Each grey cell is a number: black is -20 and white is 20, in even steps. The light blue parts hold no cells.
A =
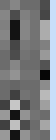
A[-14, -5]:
-2
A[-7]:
[0, 3, -2, -2, -19]
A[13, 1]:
-17
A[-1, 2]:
3
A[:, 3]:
[-3, -2, -2, -2, -2, -3, -3, -2, -3, -3, -3, -2, -3, -2]
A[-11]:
[1, -17, 1, -2, 7]
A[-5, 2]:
-2
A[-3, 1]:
-17
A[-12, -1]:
7
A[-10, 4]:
0
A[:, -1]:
[-8, -9, 7, 7, 0, 4, -7, -19, 2, 9, 5, -3, 6, -3]
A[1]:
[1, -8, 0, -2, -9]
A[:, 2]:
[-3, 0, 1, 1, -1, -2, -3, -2, -3, -2, -9, 3, -8, 3]
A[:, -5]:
[-2, 1, 0, 1, -1, -3, -3, 0, -3, -3, -10, 4, -10, 4]

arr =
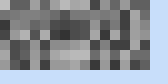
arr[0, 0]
10
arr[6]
[4, -6, -10, 5, -10, 4, 4, 6, 1, -11, 4, -11, 5, -9, -5]
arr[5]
[6, -8, -5, 4, -4, 6, 8, 9, 9, -3, 5, -4, 7, -3, -3]
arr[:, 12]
[4, -10, -10, -8, -10, 7, 5]
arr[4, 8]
6
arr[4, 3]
3
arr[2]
[-11, 1, 0, -4, -2, -8, -9, -8, -7, 3, -7, -1, -10, 5, 1]
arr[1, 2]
0
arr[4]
[2, -8, -6, 3, -9, 2, 2, 4, 6, -9, 0, -10, -10, 6, -9]
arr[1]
[-2, -1, 0, 0, -1, -3, -7, -1, -1, 0, -1, 0, -10, 6, -3]
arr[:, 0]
[10, -2, -11, -9, 2, 6, 4]
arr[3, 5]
-10
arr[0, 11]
-4

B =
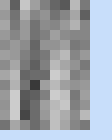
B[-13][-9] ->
6
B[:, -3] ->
[-6, 1, 4, 2, 5, 9, 6, 9, 5, 10, 11, 7, 6]
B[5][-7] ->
0
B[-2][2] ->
-9
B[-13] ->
[6, -5, 11, 5, 0, -4, -6, 9, -1]
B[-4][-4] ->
12
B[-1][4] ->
1
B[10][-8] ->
12
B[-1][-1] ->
-1
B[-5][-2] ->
3
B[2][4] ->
2
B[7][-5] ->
-3
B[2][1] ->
-1
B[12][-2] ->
1
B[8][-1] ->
4
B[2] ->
[6, -1, 4, -2, 2, 1, 4, 8, 1]
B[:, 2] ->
[11, 7, 4, 4, 2, 0, -1, -4, -2, -6, -7, -9, 1]
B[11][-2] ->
2
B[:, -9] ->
[6, 4, 6, 4, 2, 5, 2, 6, 1, 4, 3, 4, -2]
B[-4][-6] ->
-5
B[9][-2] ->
-1
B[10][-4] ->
9
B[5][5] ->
6
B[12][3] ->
-3
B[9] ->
[4, 12, -6, -5, 0, 12, 10, -1, 5]
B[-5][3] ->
-11
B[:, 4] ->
[0, 3, 2, 0, 3, -1, 0, -3, 5, 0, 5, 4, 1]
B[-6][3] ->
-3

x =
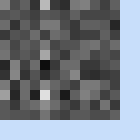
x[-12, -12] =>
1
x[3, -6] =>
-5
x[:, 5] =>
[-11, -7, -1, -3, -9, -7, -11, -9, -4, -6, -3, -8]
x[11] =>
[-6, -7, -7, -8, -2, -8, -10, -6, -6, -8, -8, -5]
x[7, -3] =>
-13
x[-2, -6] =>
-8
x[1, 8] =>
-9
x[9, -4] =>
0
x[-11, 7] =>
-5
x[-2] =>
[-6, -11, -5, -3, 2, -3, -8, -11, -5, -11, -2, -11]
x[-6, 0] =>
-14
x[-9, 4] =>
-10
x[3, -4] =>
-10
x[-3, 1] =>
-14
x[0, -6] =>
-13
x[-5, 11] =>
-10
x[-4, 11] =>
-10
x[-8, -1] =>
-3
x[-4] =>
[-1, -12, -3, -8, 1, -4, -7, -10, -1, -1, -5, -10]
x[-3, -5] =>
-5
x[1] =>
[-7, -6, -8, -10, -6, -7, -9, -5, -9, -9, -9, -8]
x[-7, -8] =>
6
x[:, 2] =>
[-5, -8, -5, -8, -5, -6, -10, -12, -3, -3, -5, -7]
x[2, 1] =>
-12
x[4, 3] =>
-7
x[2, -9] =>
-9
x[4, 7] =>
-7
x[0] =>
[1, -8, -5, -12, 9, -11, -13, -1, 0, -6, -10, -5]
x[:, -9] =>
[-12, -10, -9, -3, -7, -8, -3, -7, -8, -15, -3, -8]
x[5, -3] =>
-9

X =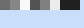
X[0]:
-3
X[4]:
0
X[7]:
-15
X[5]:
17

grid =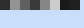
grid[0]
-13
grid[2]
-5
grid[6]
-16

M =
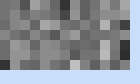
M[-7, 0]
-2
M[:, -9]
[1, -1, 6, -2, 2, 2, 2]
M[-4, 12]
2
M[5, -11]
3
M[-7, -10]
5
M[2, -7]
-2
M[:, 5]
[-4, -3, 4, -6, 1, 2, -2]
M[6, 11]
-5
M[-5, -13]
-3
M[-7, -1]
6
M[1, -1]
4
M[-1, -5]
0
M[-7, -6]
2
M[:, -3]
[4, 2, 8, -2, 8, 9, 2]
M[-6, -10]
0
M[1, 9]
-1
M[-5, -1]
-10
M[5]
[-3, 3, 3, -1, 2, 2, 0, -6, -2, -2, 9, -2, -13]
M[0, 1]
-1
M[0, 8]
-5
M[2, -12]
1
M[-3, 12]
-12
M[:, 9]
[-2, -1, -3, -2, -4, -2, -5]
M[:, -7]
[-12, -9, -2, 1, -2, 0, -4]
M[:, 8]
[-5, -5, 0, -4, -3, -2, 0]
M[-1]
[-12, 3, -3, -4, 2, -2, -4, 10, 0, -5, 2, -5, 0]

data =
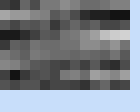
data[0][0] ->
-10
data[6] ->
[1, 0, -3, -6, -7, -9, -10, -7, -10, -6, -11, -13, -8]
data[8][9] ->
-7
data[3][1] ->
-16
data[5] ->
[-1, -3, -5, -1, -2, -3, -3, -4, -3, -4, -5, -2, -6]
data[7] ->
[-10, -17, -11, -8, -7, -9, -1, 0, -3, 5, 3, 1, 5]
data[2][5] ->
-11
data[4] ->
[-11, -5, -6, -2, -3, -3, -2, -2, 2, 2, 0, 3, -2]
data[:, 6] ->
[2, -4, -7, -2, -2, -3, -10, -1, -9]
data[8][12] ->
-9
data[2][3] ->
-7
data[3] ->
[-16, -16, -13, -10, -6, -7, -2, -1, 2, 5, 10, 12, 13]
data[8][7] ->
-10
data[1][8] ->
-13
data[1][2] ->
4
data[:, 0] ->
[-10, 6, -6, -16, -11, -1, 1, -10, -7]
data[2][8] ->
-7
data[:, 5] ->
[-1, -6, -11, -7, -3, -3, -9, -9, -9]
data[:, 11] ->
[0, -17, -9, 12, 3, -2, -13, 1, -10]
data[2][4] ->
-5
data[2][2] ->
-6
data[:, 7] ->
[0, -8, -4, -1, -2, -4, -7, 0, -10]

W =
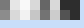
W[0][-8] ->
-1
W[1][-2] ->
-7
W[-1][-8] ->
2
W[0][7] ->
-13
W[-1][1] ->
14
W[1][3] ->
11
